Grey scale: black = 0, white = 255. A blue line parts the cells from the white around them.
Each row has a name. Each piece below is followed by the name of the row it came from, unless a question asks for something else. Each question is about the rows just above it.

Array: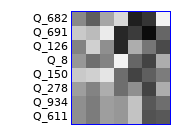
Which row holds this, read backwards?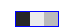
Q_691
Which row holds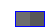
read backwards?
Q_934
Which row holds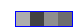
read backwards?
Q_278
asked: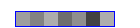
Q_278
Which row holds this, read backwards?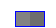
Q_8
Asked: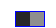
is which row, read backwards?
Q_126

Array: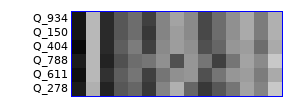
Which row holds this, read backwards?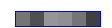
Q_611
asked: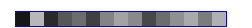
Q_934

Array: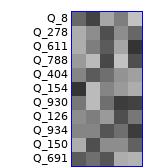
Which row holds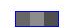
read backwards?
Q_278
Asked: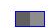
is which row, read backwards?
Q_150
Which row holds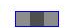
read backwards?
Q_278
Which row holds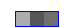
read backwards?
Q_691
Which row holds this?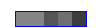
Q_934
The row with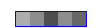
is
Q_278

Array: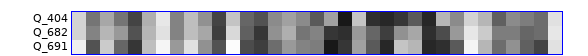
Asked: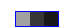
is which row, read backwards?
Q_691
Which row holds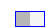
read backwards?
Q_691
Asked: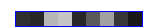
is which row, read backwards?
Q_691
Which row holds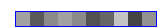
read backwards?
Q_404

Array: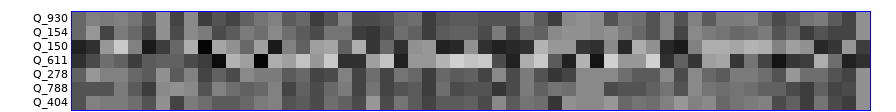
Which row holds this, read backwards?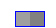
Q_150
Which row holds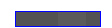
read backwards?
Q_930
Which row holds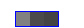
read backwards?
Q_278
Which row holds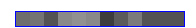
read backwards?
Q_930
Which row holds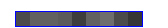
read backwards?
Q_154
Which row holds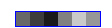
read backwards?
Q_150

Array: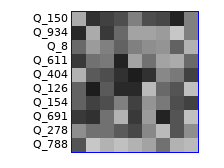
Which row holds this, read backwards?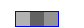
Q_8
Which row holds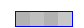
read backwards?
Q_788
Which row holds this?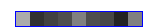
Q_150
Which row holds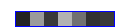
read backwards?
Q_691
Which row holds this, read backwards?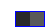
Q_126

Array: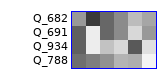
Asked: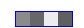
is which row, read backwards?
Q_691
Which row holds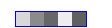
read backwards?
Q_691
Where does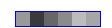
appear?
Q_682
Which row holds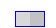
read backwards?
Q_934
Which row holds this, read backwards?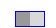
Q_691
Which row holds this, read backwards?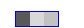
Q_934

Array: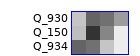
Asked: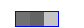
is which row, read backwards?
Q_930
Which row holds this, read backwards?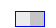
Q_934
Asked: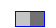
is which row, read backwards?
Q_934
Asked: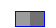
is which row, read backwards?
Q_930
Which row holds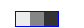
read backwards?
Q_150
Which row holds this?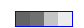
Q_934

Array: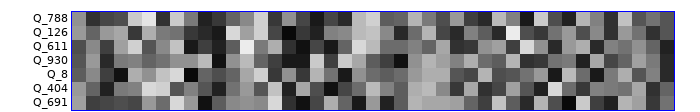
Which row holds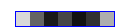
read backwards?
Q_611
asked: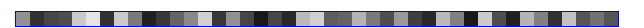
Q_788

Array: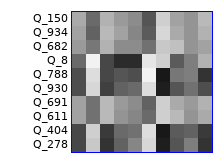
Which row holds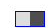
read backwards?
Q_788
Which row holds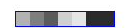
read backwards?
Q_8
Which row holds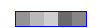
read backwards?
Q_611

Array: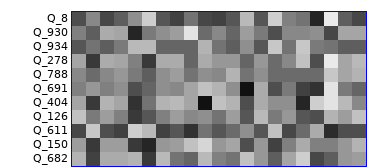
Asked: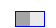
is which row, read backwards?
Q_278
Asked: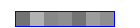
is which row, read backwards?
Q_788
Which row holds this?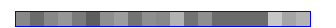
Q_788
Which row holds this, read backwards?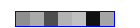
Q_404
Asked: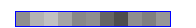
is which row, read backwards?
Q_691

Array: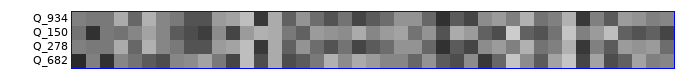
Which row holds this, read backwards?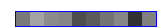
Q_682
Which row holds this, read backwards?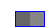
Q_682
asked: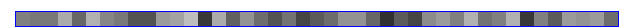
Q_278
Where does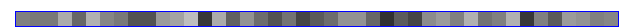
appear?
Q_934

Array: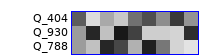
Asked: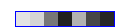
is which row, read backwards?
Q_788
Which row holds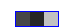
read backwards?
Q_788
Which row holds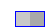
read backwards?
Q_404
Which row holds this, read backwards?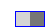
Q_788
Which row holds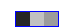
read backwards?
Q_788
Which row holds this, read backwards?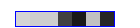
Q_930
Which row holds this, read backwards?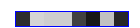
Q_930

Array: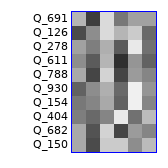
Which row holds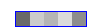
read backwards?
Q_126
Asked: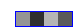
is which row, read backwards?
Q_611

